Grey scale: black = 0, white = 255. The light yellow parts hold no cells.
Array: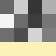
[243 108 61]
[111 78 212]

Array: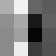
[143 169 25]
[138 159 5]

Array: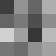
[101 121 78]
[209 160 54]

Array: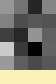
[129 77 87]
[63 40 148]

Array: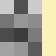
[117 150 140]
[75 60 123]

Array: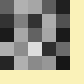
[51 127 50]
[27 167 98]
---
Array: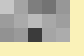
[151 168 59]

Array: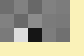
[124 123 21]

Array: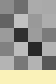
[169 153 48 129]

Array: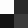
[42 20]

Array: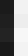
[242 31]

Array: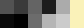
[171 181]

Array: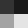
[25 163]
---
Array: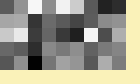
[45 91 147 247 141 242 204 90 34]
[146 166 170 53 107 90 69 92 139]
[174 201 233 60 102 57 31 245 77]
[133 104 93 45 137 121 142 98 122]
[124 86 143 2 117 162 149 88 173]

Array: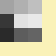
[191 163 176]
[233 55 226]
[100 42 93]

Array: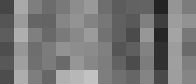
[124 70 169 126 108 121 141 153 110 92 98 99 35 149]
[146 85 155 101 100 134 147 131 119 96 89 128 62 157]
[120 93 175 127 105 122 137 155 114 96 75 151 38 164]
[106 78 150 110 124 146 141 139 128 85 95 130 48 157]
[127 88 159 112 123 106 150 135 125 98 76 124 48 159]
[133 77 173 126 103 176 183 194 126 112 102 132 73 158]

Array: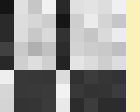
[240 21 224 198 241 41 224 227 221]
[198 42 221 214 205 22 206 235 212]
[236 42 220 200 217 50 208 197 218]
[191 65 201 176 193 44 211 204 201]
[221 40 207 222 207 35 228 219 206]
[51 238 56 55 54 219 49 60 54]
[60 214 56 57 58 242 56 51 52]
[44 212 52 53 59 233 44 60 44]

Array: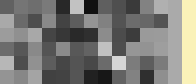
[170 97 117 110 122 40 194 17 95 79 58 130 176]
[170 169 106 77 137 67 93 148 129 83 108 103 83]
[170 156 144 168 69 55 41 47 140 76 60 154 155]
[170 108 87 137 84 139 88 99 193 78 150 147 158]
[170 183 77 145 93 70 84 72 107 214 124 93 123]
[170 148 135 164 65 67 85 33 23 98 130 47 143]

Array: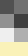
[113 81]
[63 145]
[175 239]

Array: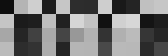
[198 14 180 207 28 198 45 44 206 25 36 192]
[29 197 27 30 190 33 214 194 17 208 215 20]
[38 167 37 65 170 69 152 178 51 176 187 54]
[71 187 45 51 173 36 181 180 73 185 184 42]

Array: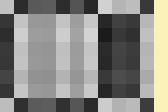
[57 193 44 89 92 45 84 40 209 181 189]
[183 54 195 152 151 195 157 199 39 65 57]
[192 45 206 157 155 205 163 211 27 57 48]
[180 57 192 151 149 191 156 196 43 68 60]
[183 55 195 153 150 193 157 199 40 66 58]
[170 68 180 146 144 179 150 183 57 77 70]
[185 53 197 154 151 196 159 201 38 64 56]
[60 189 48 91 93 49 86 43 204 178 186]

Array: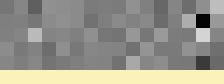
[189 118 134 95 144 142 139 123 125 123 145 128 103 133 109 143]
[153 127 128 119 139 144 139 114 127 138 130 137 108 127 173 5]
[133 128 133 186 132 135 128 144 119 116 151 119 154 124 122 212]
[111 140 121 130 109 143 120 135 132 131 113 148 122 122 146 133]
[105 134 126 135 116 122 127 132 131 114 168 134 141 121 120 58]
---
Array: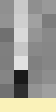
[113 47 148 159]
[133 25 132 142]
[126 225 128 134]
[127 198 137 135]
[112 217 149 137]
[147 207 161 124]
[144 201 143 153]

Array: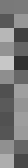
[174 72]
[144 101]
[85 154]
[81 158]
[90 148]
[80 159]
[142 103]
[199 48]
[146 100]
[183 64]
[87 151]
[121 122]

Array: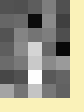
[164 116 196 119 97]
[71 81 254 89 100]
[107 121 201 138 154]
[94 139 212 103 8]
[83 132 116 126 78]
[102 106 11 138 63]
[82 80 93 126 80]

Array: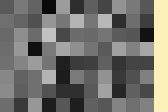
[109 57 151 29 87 30 97 87 132 111 129]
[139 95 112 82 47 47 90 162 38 96 72]
[135 98 112 180 28 122 94 146 57 80 128]
[112 132 156 116 31 59 63 96 52 68 67]
[109 152 16 122 165 143 116 90 160 129 166]
[104 142 107 194 71 108 105 117 91 86 18]
[111 100 80 150 119 180 118 184 46 110 62]
[90 121 99 9 156 46 95 69 147 121 87]

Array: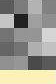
[144 150 74 89]
[101 116 175 193]
[115 148 149 213]
[197 33 159 142]
[91 124 179 130]

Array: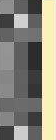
[62 204 96]
[134 98 58]
[106 108 105]
[138 97 53]
[134 98 58]
[147 94 44]
[148 94 44]
[98 117 114]
[60 208 95]
[143 96 49]

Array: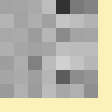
[154 176 156 187 167 176 143]
[166 171 159 181 93 141 149]
[158 173 129 187 208 195 182]
[175 166 162 165 190 187 188]
[168 170 156 182 139 163 165]
[180 163 174 160 196 189 178]
[163 165 170 189 50 121 131]
